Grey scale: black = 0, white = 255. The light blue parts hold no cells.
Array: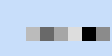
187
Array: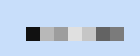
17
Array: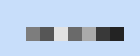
125
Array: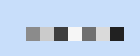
139
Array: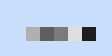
176
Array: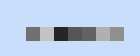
113
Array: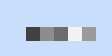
65
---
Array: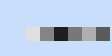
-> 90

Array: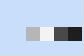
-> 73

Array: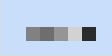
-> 110

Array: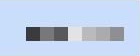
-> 89

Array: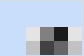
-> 65

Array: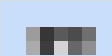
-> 61

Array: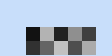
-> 33

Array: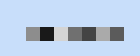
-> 68
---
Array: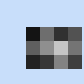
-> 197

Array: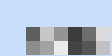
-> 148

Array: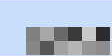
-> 105

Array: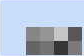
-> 198

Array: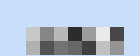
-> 184

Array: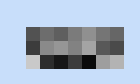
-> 150
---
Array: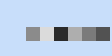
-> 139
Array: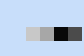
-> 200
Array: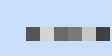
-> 86
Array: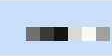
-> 113
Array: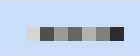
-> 213
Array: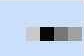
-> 202
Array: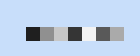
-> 31
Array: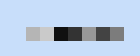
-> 181
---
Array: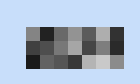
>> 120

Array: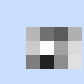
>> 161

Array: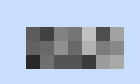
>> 144

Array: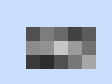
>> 199

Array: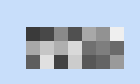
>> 175

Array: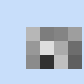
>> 171
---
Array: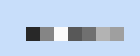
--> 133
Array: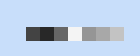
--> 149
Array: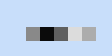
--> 137
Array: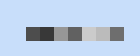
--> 110
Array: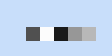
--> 151
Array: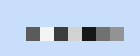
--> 113
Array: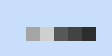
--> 88
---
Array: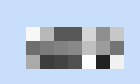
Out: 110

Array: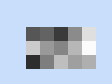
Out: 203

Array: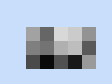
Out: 127

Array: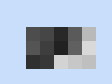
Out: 84

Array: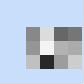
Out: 149

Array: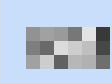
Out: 126

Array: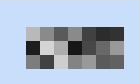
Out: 29

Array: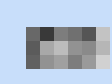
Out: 91
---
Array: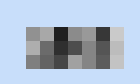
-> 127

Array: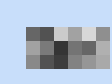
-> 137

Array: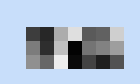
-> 144

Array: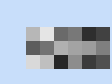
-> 217

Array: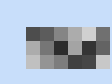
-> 192

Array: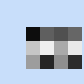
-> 157

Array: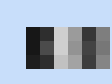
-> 30
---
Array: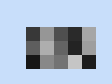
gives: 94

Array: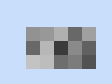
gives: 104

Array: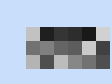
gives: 114

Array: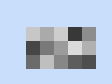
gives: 70

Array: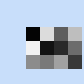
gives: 242

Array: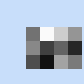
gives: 136

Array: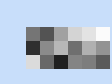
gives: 47

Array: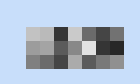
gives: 156

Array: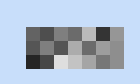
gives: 85

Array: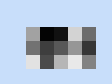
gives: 114
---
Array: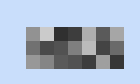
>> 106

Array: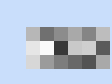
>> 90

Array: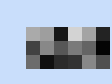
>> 4

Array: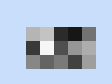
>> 173

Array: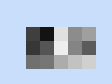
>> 91

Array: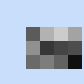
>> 77

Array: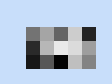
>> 158
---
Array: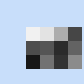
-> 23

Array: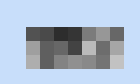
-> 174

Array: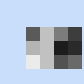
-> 235

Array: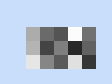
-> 230

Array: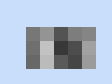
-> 104

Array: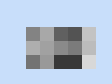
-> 115

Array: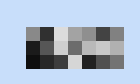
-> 15

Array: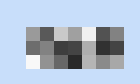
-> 248

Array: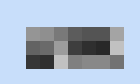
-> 54
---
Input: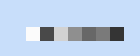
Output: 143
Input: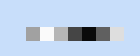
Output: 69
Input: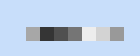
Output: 117
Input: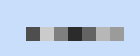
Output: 43
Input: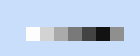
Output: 121
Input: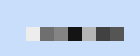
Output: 20
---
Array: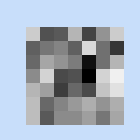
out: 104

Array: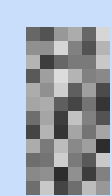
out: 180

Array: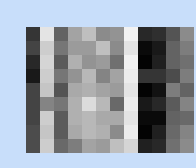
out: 40

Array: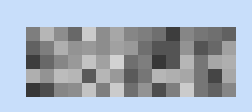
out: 61

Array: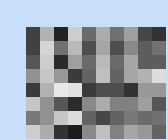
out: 86

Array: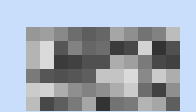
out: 180

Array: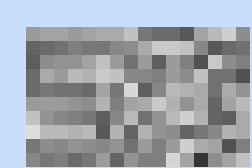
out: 94

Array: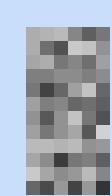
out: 166

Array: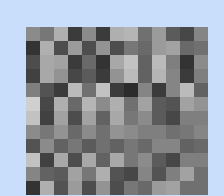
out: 77
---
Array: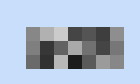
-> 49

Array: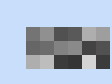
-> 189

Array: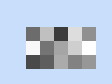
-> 94

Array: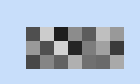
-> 133

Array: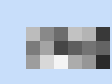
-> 216

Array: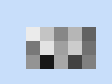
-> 23
